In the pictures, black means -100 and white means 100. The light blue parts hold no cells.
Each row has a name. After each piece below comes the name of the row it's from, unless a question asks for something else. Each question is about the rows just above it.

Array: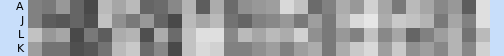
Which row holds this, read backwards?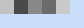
K
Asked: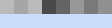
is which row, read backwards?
J
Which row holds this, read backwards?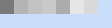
J
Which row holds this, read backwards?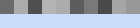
L

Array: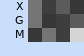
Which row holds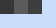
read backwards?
X
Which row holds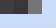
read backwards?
G
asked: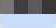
X

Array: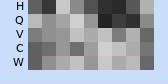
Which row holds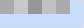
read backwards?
W
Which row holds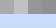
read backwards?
V
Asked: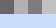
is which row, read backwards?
V
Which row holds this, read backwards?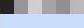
Q

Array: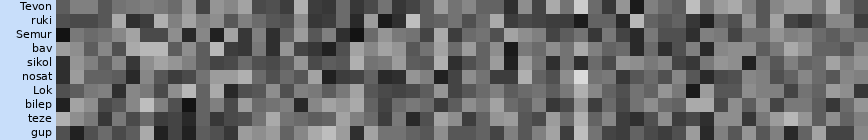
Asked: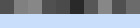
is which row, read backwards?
nosat
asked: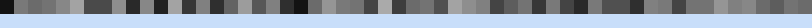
Semur
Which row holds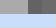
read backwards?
bilep
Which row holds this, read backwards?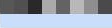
Lok

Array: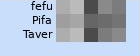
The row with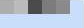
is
Taver

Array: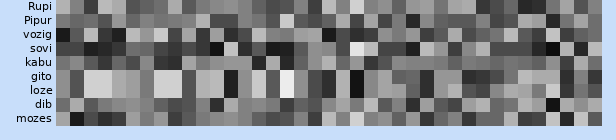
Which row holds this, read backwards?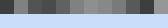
mozes
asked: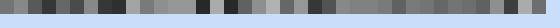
kabu
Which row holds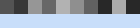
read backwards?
kabu
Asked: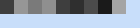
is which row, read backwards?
vozig
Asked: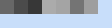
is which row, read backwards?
Rupi

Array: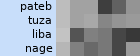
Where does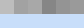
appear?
tuza
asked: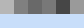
nage
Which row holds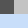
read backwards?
liba
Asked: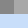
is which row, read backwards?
tuza

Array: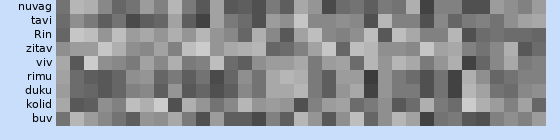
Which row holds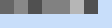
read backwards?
tavi
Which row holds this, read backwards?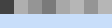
viv
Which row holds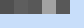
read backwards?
nuvag
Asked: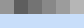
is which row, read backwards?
buv
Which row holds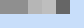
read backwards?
zitav
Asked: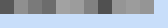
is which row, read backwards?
kolid
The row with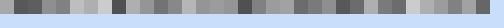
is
kolid

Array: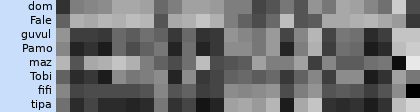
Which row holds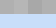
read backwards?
Fale
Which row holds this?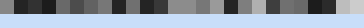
Pamo
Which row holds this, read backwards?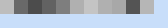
Fale
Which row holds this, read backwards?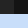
tipa
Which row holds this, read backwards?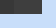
guvul

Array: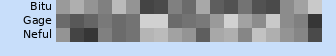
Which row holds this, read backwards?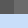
Gage
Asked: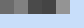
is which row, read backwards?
Bitu
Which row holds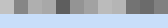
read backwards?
Neful
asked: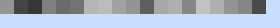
Neful
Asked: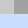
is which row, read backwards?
Bitu

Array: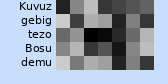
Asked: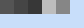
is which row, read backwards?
Kuvuz
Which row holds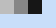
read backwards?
Bosu
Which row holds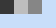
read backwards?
Kuvuz
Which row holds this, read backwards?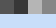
Bosu
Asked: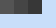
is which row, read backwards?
Kuvuz
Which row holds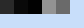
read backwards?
tezo

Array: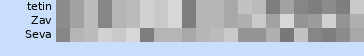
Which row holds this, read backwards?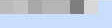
tetin
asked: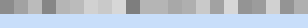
Zav
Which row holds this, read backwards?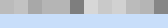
tetin
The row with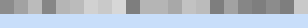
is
tetin
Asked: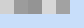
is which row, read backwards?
Zav

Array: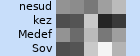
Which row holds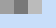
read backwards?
Medef
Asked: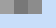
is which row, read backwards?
nesud

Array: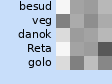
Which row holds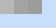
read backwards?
danok
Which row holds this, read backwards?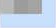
besud
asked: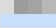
danok

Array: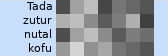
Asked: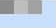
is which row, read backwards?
nutal
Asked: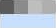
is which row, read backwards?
zutur
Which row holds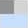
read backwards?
kofu
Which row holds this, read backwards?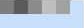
nutal
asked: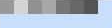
kofu

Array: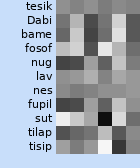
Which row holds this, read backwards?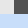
fosof
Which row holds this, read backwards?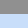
nes
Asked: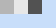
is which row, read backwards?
fosof
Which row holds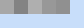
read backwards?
lav
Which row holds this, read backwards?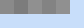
tesik

